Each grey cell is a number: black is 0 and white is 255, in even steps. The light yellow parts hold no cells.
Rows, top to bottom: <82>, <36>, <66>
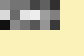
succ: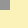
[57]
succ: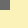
[228]
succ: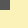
[149]
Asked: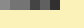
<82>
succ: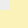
[158]
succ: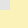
[237]
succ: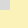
[106]

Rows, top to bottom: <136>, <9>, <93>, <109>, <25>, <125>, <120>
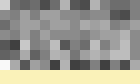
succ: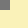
[160]
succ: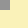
[160]

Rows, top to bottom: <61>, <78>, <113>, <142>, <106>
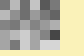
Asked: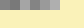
<113>
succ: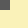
[121]
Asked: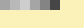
<142>
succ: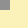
[111]

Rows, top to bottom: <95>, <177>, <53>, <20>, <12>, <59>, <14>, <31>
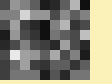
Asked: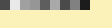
<59>
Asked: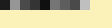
<20>
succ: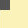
[40]
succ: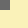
[160]
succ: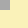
[74]
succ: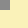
[94]

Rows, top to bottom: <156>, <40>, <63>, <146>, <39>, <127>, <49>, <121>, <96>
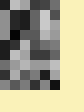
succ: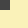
[111]
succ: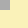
[89]

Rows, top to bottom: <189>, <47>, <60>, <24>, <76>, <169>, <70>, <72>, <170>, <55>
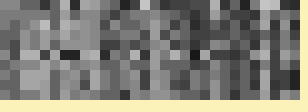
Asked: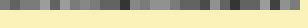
<55>
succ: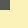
[53]
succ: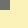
[99]

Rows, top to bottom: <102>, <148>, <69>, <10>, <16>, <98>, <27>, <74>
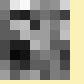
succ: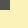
[124]
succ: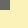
[124]
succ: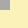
[136]
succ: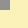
[210]
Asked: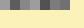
<74>
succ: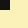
[103]

